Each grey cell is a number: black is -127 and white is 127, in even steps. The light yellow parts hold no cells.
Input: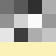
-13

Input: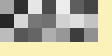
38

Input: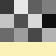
-70

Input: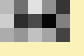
58

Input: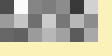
-50

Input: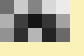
-16

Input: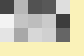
-59

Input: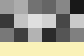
29
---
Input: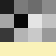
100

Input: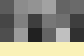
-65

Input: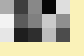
0

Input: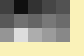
-26

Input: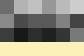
-38

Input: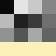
-68

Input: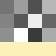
110
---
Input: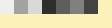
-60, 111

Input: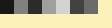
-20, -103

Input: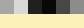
12, 38

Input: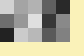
-86, -93

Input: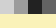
-28, 81

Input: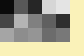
100, 37

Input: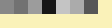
-41, 7

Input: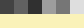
94, -60
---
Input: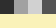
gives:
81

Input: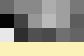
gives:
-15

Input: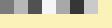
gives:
-73

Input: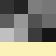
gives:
-68

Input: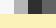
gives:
-80

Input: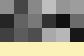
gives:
55
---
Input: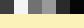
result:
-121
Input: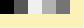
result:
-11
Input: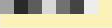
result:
109
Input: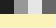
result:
-24
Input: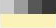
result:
-72
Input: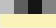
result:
2
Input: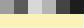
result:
-98
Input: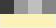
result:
5
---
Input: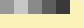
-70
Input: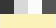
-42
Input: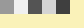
-64
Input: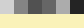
-91
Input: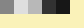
-104
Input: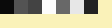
-93
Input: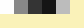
60
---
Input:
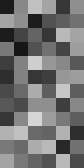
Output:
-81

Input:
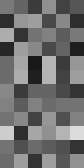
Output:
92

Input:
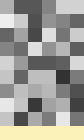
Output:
-47

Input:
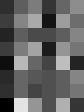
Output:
5

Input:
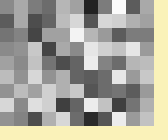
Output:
26

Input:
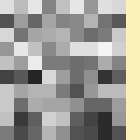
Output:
29

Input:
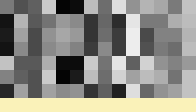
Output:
25
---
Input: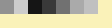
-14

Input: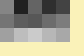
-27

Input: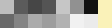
70

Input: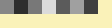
-36

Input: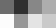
-80

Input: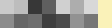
80

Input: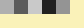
73
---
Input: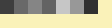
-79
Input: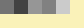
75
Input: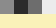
108
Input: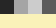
-36
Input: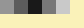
73
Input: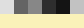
66
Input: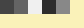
8
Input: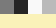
58
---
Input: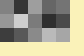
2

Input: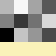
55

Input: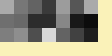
42

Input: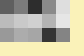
-32

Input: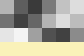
52

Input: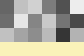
-25

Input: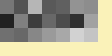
-8

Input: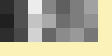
-82

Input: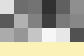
96

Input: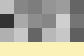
64
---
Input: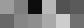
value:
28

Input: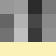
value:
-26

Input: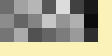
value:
12

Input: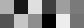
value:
50

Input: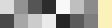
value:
91

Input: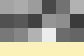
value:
-46
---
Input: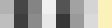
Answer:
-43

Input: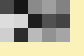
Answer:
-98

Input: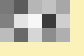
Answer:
119

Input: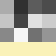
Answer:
-59

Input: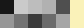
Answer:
61

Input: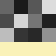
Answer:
85

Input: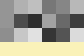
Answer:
34

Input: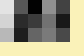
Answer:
-68
